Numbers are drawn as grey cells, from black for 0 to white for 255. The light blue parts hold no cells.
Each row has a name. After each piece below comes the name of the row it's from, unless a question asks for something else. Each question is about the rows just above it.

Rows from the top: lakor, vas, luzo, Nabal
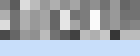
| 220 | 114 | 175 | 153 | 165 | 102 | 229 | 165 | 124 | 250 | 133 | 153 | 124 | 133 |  luzo
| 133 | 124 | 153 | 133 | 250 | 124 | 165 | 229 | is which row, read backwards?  luzo
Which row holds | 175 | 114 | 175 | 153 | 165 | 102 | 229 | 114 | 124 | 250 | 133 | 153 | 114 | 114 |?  vas
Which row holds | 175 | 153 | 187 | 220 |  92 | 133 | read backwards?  lakor
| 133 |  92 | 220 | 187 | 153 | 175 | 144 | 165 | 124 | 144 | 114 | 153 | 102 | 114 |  lakor

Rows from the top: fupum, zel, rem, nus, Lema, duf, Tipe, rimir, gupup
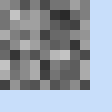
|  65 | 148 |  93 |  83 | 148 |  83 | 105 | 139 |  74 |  gupup
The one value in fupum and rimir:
| 116 |
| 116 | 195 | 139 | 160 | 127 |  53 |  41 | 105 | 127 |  zel
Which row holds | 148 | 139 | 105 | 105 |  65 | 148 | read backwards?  nus

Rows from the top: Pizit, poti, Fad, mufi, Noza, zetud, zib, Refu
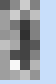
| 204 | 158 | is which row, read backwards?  poti
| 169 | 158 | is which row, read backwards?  Refu
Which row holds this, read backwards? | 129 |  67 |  zetud
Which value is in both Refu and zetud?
| 158 |
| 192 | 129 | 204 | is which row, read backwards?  poti
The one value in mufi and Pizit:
| 129 |

